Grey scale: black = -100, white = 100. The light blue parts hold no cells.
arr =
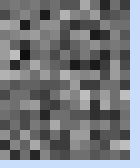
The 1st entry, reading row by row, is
-13
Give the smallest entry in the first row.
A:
-71
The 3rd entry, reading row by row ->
-13
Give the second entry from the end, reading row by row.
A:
-13
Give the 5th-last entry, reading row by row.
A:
-13
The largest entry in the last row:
13
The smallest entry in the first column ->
-63
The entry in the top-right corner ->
-53
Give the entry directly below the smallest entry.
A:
-13
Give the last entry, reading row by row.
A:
-33
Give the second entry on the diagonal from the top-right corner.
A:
-33
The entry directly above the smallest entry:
-63
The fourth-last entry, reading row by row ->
-33
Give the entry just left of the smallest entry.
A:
49
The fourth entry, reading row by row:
-5
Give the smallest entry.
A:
-89
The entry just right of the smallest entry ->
-23
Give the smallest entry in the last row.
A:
-71
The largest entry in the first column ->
40
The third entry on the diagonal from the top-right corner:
4
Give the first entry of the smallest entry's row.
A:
22
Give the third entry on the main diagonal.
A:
-80

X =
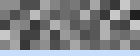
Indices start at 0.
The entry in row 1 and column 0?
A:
-6
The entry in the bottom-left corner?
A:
3
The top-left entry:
11
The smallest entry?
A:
-76
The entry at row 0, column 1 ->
11
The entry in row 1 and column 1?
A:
-39
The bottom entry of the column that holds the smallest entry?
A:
-23
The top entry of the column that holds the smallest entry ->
11
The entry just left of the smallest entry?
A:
3
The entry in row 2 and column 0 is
-48
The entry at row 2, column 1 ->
11

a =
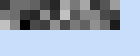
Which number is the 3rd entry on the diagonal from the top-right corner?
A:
13
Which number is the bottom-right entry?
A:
-79
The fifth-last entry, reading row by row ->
-5
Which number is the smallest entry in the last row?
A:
-99
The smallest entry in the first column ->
-61
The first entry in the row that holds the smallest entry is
51
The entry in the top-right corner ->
23
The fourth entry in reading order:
-23
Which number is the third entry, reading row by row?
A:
-14

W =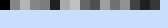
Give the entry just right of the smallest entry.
5
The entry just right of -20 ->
-38
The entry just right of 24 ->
-11

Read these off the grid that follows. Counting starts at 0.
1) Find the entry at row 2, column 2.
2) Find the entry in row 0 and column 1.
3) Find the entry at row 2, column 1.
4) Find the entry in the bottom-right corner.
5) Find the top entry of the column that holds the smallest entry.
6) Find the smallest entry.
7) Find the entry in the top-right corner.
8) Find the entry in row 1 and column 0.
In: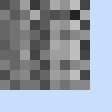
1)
15
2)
-20
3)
-10
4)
6
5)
49
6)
-72
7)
-47
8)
-2

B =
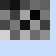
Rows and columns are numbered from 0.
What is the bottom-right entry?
11
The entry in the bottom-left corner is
65
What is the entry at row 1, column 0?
2
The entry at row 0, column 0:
-70
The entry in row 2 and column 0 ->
-44

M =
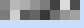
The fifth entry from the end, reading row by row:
-21
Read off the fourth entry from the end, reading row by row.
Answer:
-56
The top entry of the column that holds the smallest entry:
-3
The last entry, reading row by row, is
26
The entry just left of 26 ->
16
